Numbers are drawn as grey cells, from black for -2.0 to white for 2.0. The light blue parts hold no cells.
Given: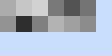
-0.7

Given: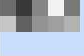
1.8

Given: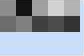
1.3

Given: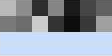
-0.9

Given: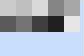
0.1

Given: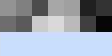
-1.5

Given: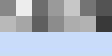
-0.2

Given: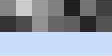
-0.2

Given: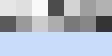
0.5

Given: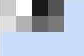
-1.6
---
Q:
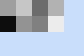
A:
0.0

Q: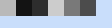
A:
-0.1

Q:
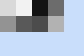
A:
-0.8

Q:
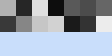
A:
-1.2

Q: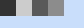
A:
-0.6

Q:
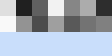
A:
-0.2
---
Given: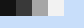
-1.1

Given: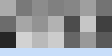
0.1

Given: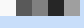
0.0

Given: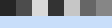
1.1

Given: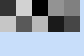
-2.0

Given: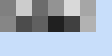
0.3

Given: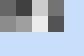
-1.0

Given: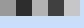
0.8
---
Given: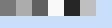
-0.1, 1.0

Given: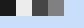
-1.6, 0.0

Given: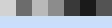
1.3, -0.7

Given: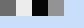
-0.3, 0.3

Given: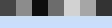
-0.9, -1.2

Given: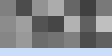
0.0, -0.5

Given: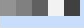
0.3, -1.0

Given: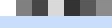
2.0, 0.2
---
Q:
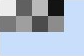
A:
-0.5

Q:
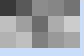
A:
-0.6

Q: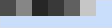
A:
0.1

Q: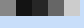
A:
-1.7

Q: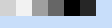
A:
1.8

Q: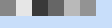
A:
1.6

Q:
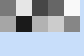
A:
1.6

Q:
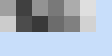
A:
-1.0

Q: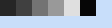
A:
-1.0

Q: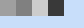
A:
0.0
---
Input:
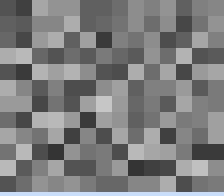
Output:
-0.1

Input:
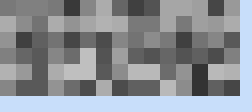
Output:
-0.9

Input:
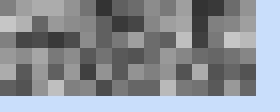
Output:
-0.4

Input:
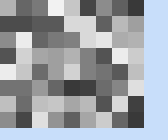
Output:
-1.1

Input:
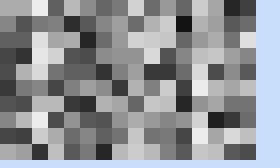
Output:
-0.8

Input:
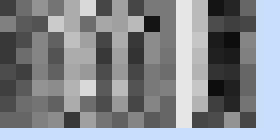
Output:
-0.9

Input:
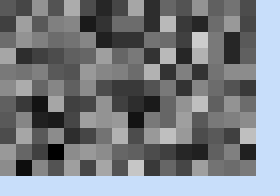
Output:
-0.1
